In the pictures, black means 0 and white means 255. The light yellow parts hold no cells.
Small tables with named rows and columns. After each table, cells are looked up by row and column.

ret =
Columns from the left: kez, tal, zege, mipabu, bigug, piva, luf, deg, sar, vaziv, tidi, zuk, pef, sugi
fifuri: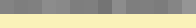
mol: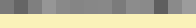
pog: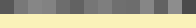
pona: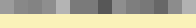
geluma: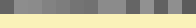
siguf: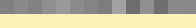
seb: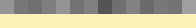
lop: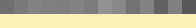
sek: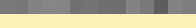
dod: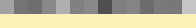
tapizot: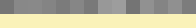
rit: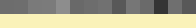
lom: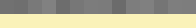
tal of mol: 101
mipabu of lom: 129
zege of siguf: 130
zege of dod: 110
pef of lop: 128
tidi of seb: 106
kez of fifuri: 131
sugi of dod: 197
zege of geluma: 139
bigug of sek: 132
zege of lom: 121

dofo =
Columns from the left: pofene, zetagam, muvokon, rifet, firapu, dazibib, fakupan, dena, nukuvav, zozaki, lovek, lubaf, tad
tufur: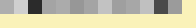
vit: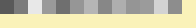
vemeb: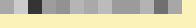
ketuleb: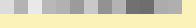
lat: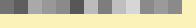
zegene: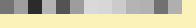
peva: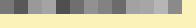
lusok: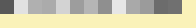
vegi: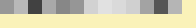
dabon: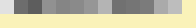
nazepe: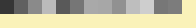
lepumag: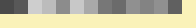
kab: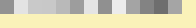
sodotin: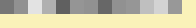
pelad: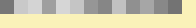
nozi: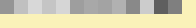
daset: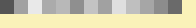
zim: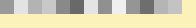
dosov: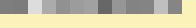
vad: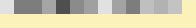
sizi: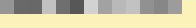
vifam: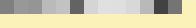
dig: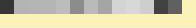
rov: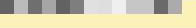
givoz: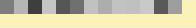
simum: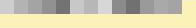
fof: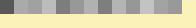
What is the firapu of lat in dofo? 138
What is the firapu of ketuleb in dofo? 177
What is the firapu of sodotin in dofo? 96
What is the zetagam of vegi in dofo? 184
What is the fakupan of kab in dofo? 228
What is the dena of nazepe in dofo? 167
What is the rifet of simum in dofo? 145
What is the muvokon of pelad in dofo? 212
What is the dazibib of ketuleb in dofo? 155
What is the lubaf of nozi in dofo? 95
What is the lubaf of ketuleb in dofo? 172
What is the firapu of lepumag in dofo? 140
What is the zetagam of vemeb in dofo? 203
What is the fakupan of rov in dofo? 224
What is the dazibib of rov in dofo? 126

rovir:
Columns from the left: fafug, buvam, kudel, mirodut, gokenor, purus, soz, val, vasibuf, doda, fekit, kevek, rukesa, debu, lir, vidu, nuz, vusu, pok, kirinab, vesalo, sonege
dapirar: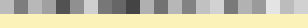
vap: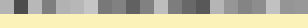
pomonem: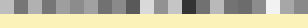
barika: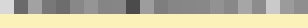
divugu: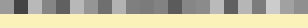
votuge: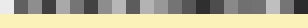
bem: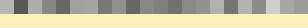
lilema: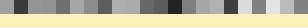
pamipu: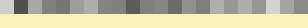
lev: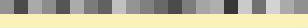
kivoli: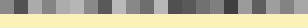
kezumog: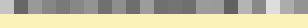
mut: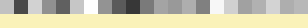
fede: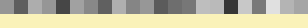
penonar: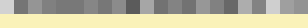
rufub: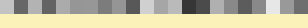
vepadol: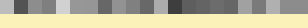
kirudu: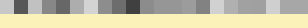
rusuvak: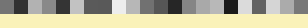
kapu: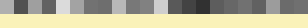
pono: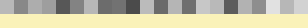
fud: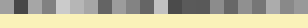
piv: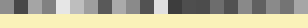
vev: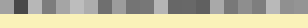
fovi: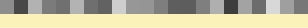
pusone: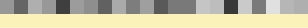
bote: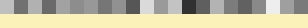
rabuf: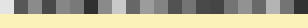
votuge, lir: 47
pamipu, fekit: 128
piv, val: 89
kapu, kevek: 206
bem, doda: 103
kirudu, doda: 64
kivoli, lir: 113
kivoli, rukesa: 80
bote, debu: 49

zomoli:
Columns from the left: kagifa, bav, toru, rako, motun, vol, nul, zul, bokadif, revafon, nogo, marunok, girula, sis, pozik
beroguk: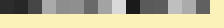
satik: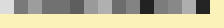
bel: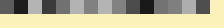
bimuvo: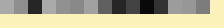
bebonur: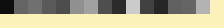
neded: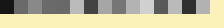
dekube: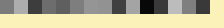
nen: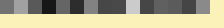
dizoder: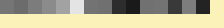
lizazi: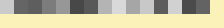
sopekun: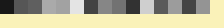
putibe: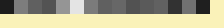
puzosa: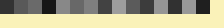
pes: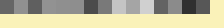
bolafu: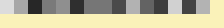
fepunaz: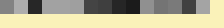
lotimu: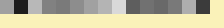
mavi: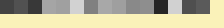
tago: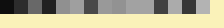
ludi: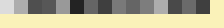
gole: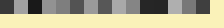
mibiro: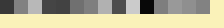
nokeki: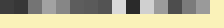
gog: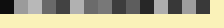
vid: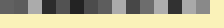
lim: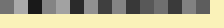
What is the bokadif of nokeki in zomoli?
217
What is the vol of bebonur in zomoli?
144
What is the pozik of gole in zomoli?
63
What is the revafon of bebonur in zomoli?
203
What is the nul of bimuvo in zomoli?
161
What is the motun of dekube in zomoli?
95
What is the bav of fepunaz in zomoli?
173
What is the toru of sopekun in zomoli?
95
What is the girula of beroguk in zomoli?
191
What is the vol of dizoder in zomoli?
228
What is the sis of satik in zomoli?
174
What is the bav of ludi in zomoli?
173

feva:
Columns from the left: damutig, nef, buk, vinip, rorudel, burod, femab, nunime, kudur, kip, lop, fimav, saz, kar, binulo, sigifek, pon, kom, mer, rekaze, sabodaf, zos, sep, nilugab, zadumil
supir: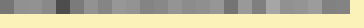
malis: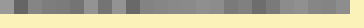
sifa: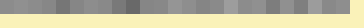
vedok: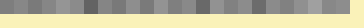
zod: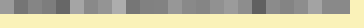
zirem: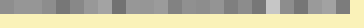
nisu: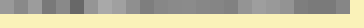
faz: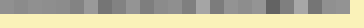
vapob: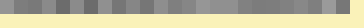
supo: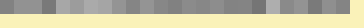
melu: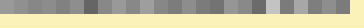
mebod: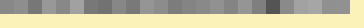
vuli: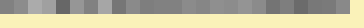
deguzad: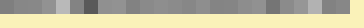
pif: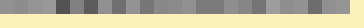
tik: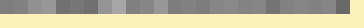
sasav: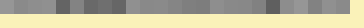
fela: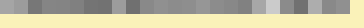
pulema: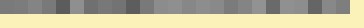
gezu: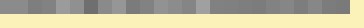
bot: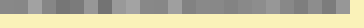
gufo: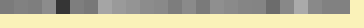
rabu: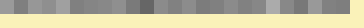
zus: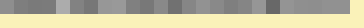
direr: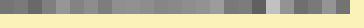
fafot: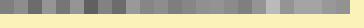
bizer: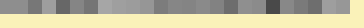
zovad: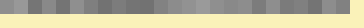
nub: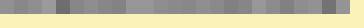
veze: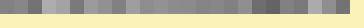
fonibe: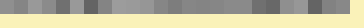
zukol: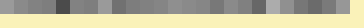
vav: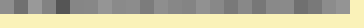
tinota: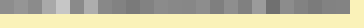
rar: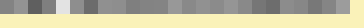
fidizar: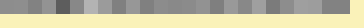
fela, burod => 128
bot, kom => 137
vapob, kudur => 118
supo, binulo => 135
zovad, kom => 141
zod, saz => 151
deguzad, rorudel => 185
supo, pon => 131
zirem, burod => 136
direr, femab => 141
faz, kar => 127
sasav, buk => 142
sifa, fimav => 136

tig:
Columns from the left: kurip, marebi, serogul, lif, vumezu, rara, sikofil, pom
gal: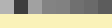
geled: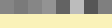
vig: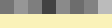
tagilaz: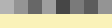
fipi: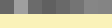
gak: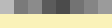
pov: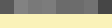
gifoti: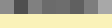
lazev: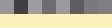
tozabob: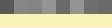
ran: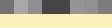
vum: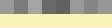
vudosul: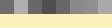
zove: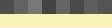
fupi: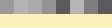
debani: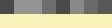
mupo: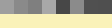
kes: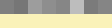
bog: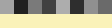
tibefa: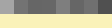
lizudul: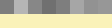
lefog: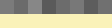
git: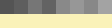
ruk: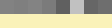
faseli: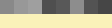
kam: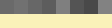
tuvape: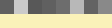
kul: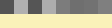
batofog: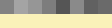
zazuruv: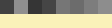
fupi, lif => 147
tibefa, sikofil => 112
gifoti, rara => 96
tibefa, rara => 102
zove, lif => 68
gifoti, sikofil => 125
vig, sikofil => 130
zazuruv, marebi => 143

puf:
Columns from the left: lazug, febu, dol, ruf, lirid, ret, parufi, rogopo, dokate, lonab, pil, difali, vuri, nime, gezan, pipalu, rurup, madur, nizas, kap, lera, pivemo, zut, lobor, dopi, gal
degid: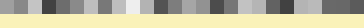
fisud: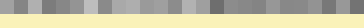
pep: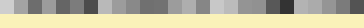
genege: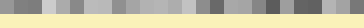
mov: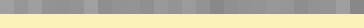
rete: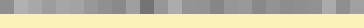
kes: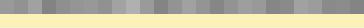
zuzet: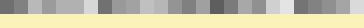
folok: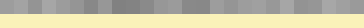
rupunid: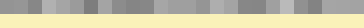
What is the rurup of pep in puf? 187
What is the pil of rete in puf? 116
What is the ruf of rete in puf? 157
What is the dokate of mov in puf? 147
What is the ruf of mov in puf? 147
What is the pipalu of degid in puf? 76
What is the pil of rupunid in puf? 135
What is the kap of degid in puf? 98
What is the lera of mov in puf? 150
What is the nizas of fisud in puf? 132
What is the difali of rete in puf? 150
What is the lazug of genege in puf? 151
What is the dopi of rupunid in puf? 164
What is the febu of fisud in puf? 133
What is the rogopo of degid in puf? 120
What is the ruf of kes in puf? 131
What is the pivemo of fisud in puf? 137
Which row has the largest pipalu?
pep

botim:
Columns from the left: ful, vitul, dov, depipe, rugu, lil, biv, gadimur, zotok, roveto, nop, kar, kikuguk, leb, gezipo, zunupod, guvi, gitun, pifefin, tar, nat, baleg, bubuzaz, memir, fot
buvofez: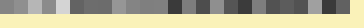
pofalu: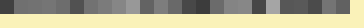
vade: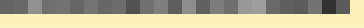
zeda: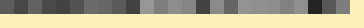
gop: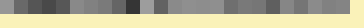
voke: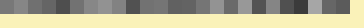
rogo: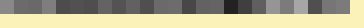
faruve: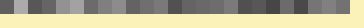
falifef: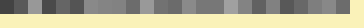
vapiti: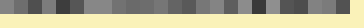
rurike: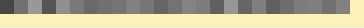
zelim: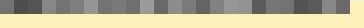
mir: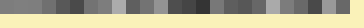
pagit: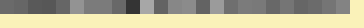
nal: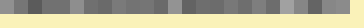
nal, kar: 106
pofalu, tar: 165
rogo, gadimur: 99
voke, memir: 102
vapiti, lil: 86
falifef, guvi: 160
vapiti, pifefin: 57
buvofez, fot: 97
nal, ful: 144
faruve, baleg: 73
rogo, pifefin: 95
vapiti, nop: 109
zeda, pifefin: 143
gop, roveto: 53
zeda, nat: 129
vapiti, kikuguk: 100
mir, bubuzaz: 73

